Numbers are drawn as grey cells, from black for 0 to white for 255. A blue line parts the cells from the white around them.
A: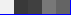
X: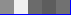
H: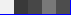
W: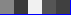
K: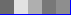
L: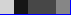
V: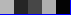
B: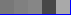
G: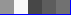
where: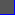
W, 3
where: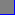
B, 1
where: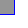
G, 0
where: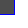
H, 4
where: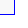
G, 1

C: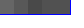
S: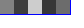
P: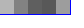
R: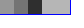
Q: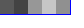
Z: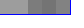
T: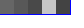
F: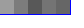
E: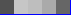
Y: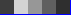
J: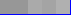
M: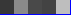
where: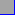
J, 3
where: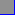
Q, 4
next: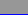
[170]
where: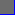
S, 4
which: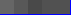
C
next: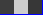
[108]

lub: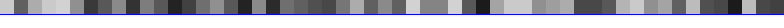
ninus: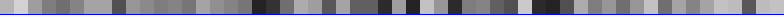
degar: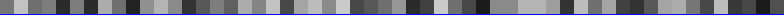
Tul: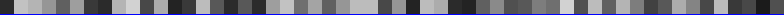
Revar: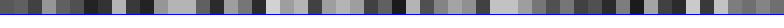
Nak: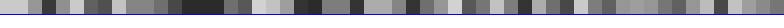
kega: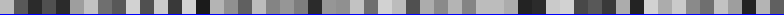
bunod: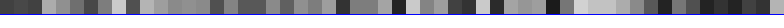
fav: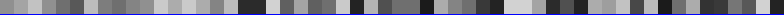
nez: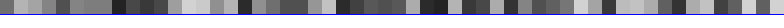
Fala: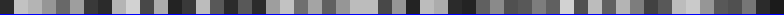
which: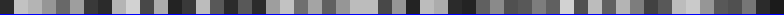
Fala
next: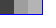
[158]
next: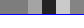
[158]
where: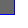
Fala, 4
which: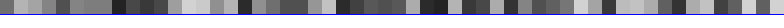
nez
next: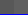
[65]

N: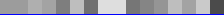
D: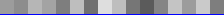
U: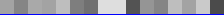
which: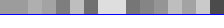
N
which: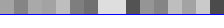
U
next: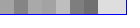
[83]
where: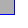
N, 2
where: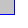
D, 12
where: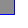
D, 1
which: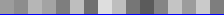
D

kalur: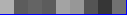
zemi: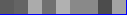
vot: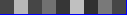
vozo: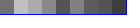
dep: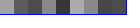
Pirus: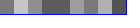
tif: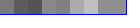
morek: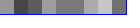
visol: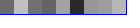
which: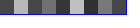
vot
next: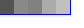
[143]
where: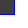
vozo, 8
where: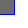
visol, 0
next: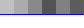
[84]
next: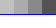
[129]

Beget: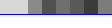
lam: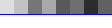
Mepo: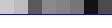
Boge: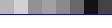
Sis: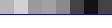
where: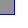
Boge, 2
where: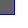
lam, 7

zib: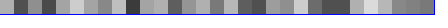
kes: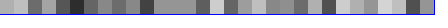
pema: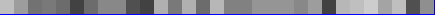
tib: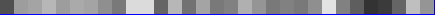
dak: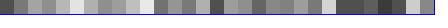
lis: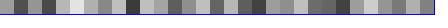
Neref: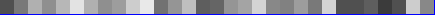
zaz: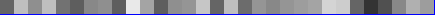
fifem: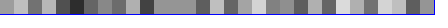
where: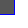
kes, 4
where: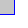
zaz, 14
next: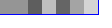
[129]
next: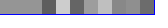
[176]
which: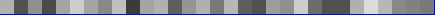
zib
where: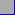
tib, 5

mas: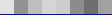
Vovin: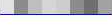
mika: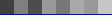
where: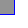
mas, 1
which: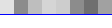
Vovin
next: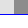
[190]

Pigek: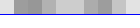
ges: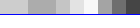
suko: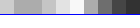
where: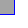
ges, 7
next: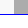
[110]
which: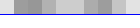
Pigek

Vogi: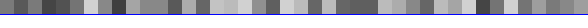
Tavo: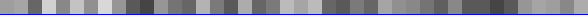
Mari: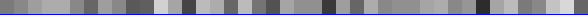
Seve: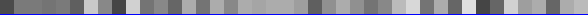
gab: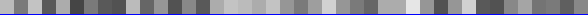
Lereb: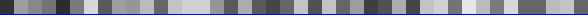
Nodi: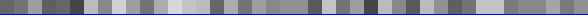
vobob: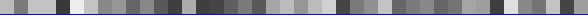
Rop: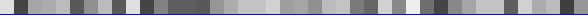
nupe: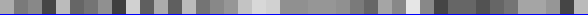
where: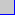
Seve, 6
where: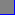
Rop, 11
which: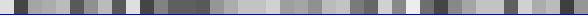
Rop
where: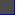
Seve, 0
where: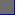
Rop, 30
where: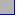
Tavo, 14
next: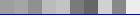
[110]

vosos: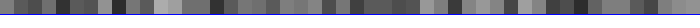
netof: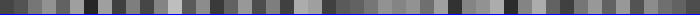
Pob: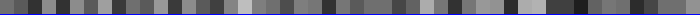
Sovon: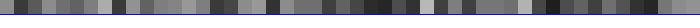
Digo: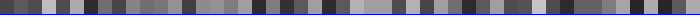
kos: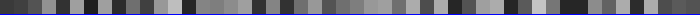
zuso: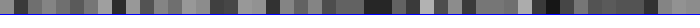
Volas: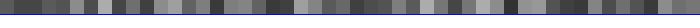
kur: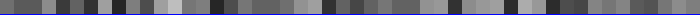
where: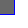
Volas, 24
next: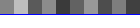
[172]
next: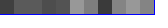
[70]
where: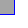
Digo, 44

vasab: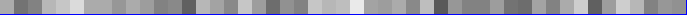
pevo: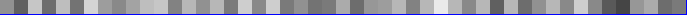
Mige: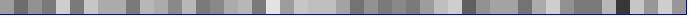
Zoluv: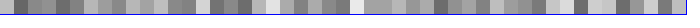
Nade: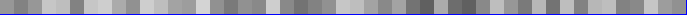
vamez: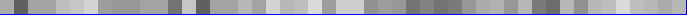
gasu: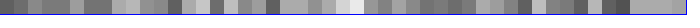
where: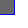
Zoluv, 1
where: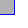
vamez, 35
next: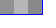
[206]

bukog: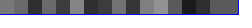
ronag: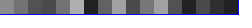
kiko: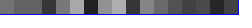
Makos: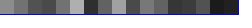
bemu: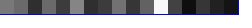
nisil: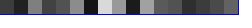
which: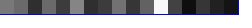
bemu
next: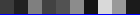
[161]
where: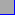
kiko, 5
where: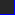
kiko, 15

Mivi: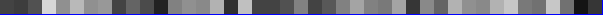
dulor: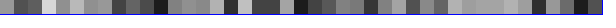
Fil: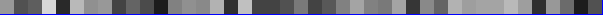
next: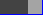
[28]
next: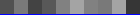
[137]
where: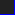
Mivi, 11

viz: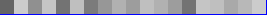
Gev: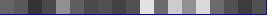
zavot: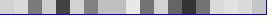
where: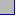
viz, 17
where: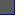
Gev, 1
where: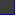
Gev, 17
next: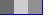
[218]

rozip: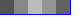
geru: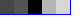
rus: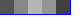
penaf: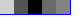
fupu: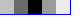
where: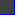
rus, 4
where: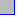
rozip, 2
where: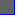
rozip, 4
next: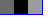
[236]

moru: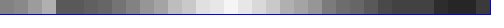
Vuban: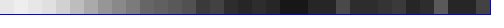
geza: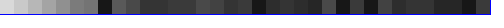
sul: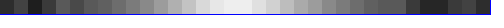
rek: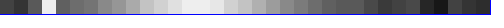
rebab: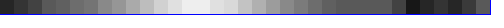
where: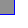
geza, 4
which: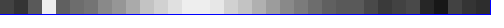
rek
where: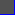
Vuban, 13
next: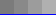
[195]
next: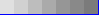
[102]
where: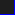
sul, 2
